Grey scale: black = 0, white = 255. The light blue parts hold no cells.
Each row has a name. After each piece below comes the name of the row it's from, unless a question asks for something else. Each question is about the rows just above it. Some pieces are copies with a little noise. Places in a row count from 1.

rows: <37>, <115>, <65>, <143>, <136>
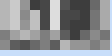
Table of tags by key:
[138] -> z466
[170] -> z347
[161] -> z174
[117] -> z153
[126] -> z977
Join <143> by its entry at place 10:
z466
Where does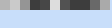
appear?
<37>
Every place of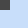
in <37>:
5

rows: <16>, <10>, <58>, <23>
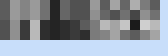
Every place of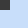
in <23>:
3 8
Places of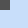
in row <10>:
8 9 12
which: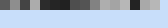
<58>
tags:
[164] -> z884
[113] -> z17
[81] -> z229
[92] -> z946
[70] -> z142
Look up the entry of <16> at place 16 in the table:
z946

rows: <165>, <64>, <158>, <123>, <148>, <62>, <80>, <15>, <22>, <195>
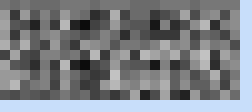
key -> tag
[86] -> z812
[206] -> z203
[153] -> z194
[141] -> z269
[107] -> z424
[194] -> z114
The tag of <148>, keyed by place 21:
z194
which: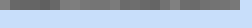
<165>
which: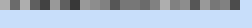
<148>
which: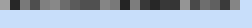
<123>
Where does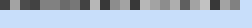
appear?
<62>
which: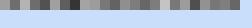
<148>

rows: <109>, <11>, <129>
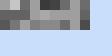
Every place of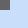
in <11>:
1 2 3 9
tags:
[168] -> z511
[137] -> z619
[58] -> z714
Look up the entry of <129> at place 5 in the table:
z619
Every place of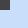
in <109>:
6
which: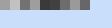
<109>
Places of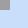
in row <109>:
1 4 8
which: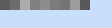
<129>

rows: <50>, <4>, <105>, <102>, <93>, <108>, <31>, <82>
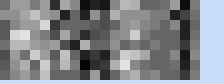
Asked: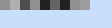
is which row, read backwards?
<4>
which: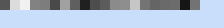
<102>
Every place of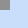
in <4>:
1 2 6 10 13 14 15
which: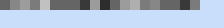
<82>

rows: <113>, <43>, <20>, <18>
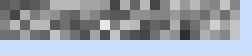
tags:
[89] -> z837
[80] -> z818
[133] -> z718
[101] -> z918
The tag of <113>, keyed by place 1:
z837
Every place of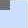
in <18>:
1 2 4 8 16
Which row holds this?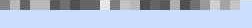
<20>
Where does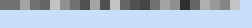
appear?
<18>
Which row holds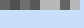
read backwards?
<20>
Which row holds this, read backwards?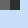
<18>
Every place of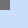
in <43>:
1 7 21 23

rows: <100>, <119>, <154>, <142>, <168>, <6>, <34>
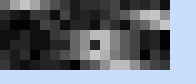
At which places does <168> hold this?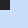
2 3 6 7 10 16
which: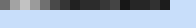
<100>
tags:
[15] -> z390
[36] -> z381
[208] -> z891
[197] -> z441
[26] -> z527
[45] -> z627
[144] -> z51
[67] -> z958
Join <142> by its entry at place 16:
z381
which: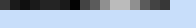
<34>
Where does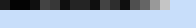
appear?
<154>

